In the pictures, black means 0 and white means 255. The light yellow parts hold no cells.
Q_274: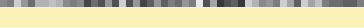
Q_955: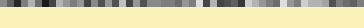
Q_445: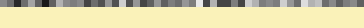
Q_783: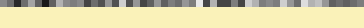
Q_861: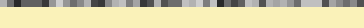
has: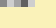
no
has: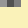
no
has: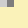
yes
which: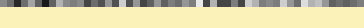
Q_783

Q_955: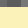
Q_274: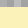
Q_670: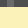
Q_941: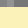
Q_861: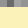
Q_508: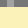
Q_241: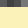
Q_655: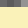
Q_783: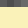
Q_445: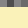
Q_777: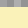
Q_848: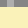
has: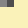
yes
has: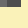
yes
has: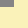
yes
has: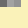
yes

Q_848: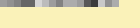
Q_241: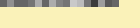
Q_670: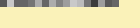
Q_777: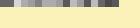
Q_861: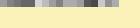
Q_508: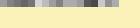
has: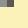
no
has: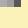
yes
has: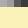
yes
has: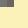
yes
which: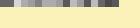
Q_777
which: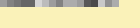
Q_861

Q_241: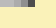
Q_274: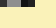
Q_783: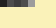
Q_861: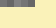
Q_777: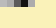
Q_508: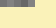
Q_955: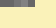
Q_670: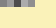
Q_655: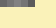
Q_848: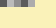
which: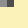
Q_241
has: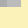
no
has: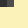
no
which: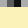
Q_777
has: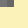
yes
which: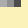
Q_241

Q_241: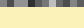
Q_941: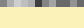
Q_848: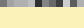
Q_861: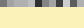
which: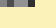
Q_241
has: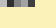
yes

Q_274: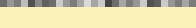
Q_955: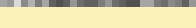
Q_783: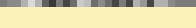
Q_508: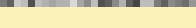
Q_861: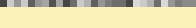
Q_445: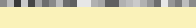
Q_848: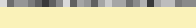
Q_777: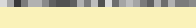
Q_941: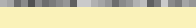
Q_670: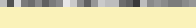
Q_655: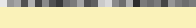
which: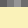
Q_955
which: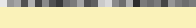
Q_655
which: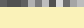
Q_777
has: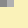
yes

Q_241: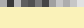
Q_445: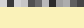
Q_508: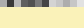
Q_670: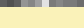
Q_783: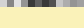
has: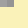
no
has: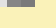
no

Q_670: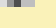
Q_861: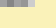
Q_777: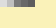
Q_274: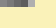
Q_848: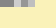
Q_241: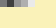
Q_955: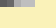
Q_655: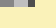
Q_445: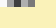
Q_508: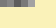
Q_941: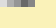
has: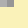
yes
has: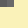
yes
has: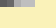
yes
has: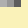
no
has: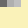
yes
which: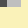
Q_670

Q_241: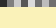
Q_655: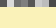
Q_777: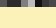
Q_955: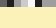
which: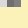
Q_655
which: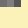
Q_655
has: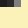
no
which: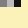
Q_777
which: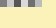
Q_241

